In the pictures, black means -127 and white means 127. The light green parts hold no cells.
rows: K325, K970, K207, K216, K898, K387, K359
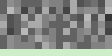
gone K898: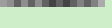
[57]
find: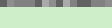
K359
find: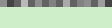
K898
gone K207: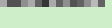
[1]
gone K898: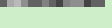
[29]
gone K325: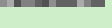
[-15]

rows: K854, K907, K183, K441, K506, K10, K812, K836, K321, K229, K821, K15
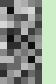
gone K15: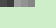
[-22]
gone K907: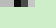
[86]
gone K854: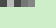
[45]
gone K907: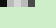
[71]
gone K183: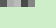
[-22]
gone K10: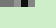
[-96]
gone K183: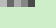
[-37]

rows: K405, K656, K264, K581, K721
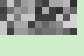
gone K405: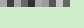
[56]
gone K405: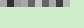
[-39]
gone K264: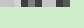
[-51]

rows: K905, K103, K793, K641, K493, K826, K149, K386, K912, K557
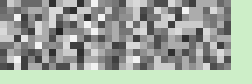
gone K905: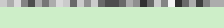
[-35]
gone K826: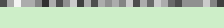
[102]
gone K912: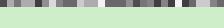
[59]
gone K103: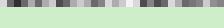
[29]

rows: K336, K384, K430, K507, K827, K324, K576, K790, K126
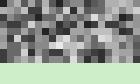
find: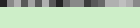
K336
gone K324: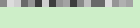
[-54]
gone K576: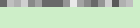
[-7]

